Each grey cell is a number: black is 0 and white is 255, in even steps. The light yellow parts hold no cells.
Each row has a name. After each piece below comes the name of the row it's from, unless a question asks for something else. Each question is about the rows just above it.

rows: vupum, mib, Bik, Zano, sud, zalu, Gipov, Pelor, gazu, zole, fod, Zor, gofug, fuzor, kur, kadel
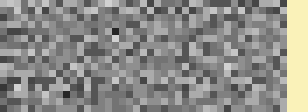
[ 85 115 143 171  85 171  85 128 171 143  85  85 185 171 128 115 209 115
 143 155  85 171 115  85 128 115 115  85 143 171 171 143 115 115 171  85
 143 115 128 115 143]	zalu
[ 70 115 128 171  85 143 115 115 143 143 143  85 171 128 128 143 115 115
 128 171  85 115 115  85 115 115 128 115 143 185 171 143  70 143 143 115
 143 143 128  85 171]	kadel
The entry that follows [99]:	[143]
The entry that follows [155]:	[85]

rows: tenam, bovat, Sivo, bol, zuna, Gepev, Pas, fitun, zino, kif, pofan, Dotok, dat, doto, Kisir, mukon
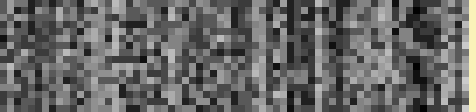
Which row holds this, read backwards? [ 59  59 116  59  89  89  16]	Gepev
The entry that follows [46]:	[172]
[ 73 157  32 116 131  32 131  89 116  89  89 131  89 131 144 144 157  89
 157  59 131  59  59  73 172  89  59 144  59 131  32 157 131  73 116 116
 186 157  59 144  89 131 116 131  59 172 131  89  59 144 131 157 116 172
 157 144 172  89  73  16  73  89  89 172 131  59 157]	pofan
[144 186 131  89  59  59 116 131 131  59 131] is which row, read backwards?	Gepev
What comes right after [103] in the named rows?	[89]
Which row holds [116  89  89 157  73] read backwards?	zino
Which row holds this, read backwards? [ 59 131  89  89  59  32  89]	zuna

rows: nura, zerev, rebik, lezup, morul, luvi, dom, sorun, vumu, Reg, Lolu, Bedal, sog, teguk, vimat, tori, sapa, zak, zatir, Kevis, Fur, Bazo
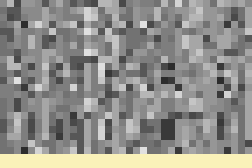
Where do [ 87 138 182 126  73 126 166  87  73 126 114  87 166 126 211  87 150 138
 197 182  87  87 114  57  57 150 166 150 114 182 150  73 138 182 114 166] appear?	zatir
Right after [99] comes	[126]

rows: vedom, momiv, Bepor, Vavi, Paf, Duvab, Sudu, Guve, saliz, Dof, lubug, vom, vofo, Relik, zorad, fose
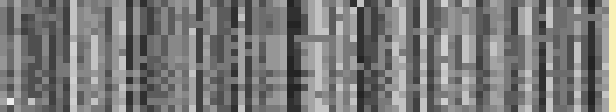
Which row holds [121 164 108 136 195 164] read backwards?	saliz
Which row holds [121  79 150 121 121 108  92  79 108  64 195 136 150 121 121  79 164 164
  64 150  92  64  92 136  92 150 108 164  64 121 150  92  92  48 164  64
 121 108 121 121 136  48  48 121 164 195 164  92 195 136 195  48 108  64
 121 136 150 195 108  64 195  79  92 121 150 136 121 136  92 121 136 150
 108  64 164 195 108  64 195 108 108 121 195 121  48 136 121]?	momiv
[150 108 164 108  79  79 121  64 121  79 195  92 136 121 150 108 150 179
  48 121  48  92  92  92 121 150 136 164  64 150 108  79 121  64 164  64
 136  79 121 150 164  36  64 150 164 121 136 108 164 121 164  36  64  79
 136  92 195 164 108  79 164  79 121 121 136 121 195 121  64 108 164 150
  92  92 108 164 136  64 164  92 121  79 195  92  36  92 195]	Relik
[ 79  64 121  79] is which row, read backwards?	Paf
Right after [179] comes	[48]
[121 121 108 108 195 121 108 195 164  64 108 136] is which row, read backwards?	Bepor

